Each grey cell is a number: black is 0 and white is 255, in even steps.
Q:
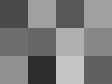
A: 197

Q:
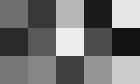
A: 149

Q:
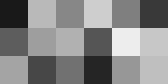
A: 151

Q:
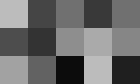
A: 188

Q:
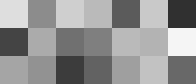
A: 194

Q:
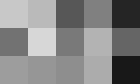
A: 172

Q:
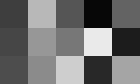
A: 40

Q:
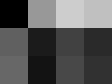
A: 72
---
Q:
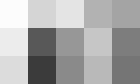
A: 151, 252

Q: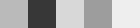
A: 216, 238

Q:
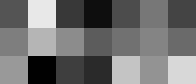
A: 92, 232

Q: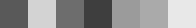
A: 62, 232

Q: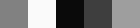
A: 10, 250

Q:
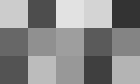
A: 158, 226

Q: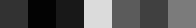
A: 219, 219

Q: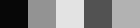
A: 227, 227

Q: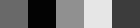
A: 144, 230

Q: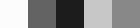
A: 28, 252
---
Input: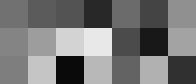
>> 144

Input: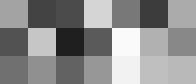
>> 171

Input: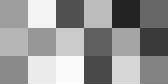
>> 103

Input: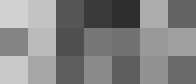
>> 99

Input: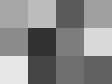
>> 160

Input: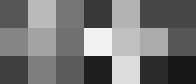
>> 71

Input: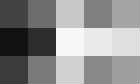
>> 164
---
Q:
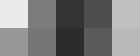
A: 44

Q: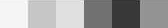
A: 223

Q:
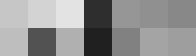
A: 176

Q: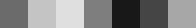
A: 223

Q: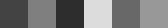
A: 45

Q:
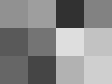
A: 178

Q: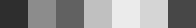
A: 97

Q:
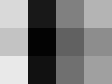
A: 112
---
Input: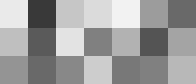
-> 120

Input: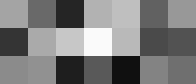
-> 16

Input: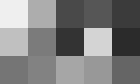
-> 166

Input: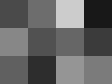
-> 45

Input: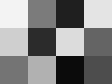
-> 177

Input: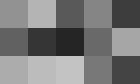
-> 195

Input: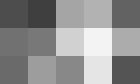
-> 136

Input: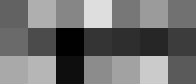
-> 162
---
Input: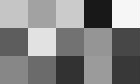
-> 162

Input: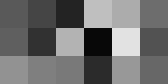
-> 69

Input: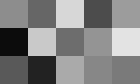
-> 102

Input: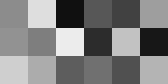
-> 222

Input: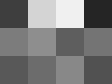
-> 212

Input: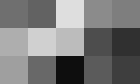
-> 98

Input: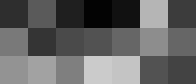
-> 90
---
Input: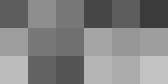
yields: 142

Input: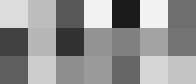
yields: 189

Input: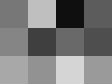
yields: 191

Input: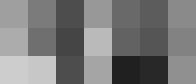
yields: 123

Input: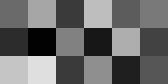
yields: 166

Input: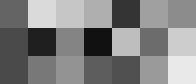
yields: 218
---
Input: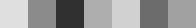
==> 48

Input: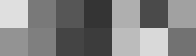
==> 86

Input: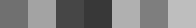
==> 70

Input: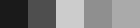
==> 204

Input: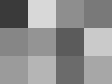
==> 142

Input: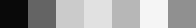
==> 203

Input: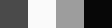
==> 157
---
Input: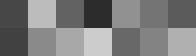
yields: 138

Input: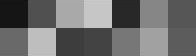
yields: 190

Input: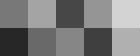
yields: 105

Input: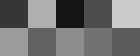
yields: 98

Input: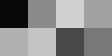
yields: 195

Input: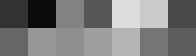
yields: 151
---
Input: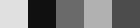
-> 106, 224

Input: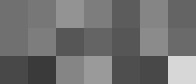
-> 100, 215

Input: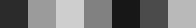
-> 129, 206

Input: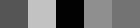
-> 2, 194

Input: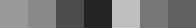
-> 36, 190

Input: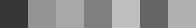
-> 127, 191
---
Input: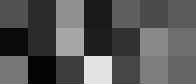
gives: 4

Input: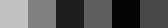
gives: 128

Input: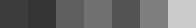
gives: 52

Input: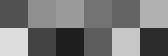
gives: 66

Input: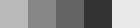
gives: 135

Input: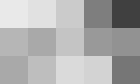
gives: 190
